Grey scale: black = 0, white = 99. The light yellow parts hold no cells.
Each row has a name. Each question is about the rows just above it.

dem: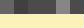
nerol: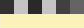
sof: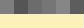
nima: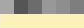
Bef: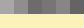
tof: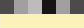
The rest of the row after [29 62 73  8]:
[62 29]
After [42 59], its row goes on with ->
[55 49]
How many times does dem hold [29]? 3
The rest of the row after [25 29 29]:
[52 29]

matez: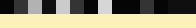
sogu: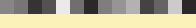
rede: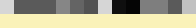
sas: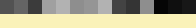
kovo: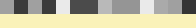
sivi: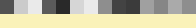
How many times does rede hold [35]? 4
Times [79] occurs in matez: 1
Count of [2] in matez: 5
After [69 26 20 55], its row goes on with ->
[2 6 9]
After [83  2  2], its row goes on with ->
[20  2  6  6]
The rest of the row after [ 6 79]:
[20  2 83  2  2 20  2  6  6]
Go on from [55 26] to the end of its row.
[23 62 52 66 55]

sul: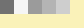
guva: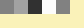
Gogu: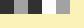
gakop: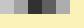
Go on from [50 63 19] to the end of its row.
[98 50]
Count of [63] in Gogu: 2
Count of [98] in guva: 1

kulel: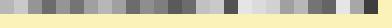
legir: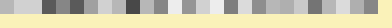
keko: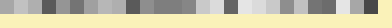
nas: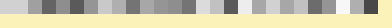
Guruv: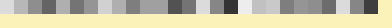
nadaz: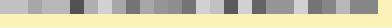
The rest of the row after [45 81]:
[75 35 81 39 58 58 81 45 52 71 52 52]
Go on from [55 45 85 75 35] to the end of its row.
[92 65 81 65 75 42 58 96 68 28]

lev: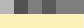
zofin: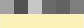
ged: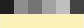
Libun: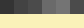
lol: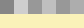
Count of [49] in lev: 3
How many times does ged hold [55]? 1

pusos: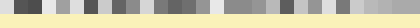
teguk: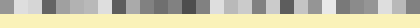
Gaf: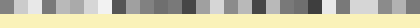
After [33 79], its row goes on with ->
[39 54 83 47 39 43 58 90 54 54 58 72 36 76 58 86 47 79 72 69 66 66]
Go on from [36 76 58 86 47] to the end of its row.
[79 72 69 66 66]
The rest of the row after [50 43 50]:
[30 50 86 72 79 50 79 36 76 58 90 47 54 58 86 72 50]
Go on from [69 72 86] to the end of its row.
[36 66 50 43 50 30 50 86 72 79 50 79 36 76 58 90 47 54 58 86 72 50]
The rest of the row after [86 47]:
[79 72 69 66 66]
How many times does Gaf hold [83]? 4
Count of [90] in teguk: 1

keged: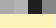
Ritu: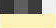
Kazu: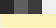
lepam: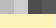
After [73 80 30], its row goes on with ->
[34]
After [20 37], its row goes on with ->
[23 93]
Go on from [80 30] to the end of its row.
[34]

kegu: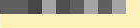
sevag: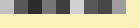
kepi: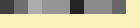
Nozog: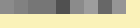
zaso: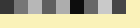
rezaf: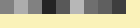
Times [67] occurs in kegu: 0
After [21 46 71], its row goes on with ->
[37 67  5 40 78 27]
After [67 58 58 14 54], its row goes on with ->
[54 40]
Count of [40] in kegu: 0
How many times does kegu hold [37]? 4

